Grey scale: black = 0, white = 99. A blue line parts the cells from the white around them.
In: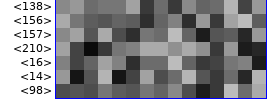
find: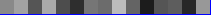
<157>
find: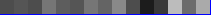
<98>
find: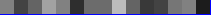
<16>
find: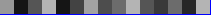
<14>

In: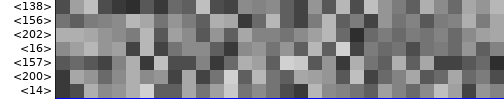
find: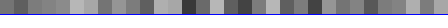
<156>
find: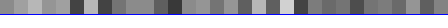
<16>
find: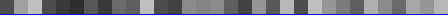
<138>

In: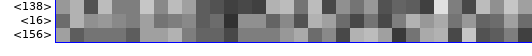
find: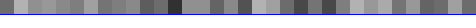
<16>
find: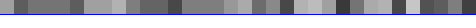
<156>

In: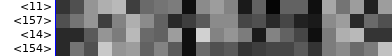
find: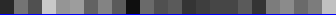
<154>
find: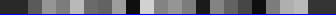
<14>
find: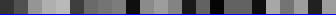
<11>

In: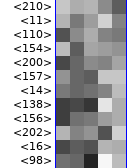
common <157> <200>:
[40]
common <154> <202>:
[57]

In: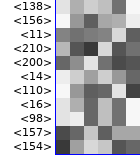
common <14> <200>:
[40]
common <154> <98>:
[40]
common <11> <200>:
[44]

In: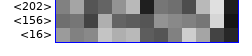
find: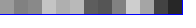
<16>
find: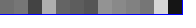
<156>
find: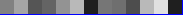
<202>

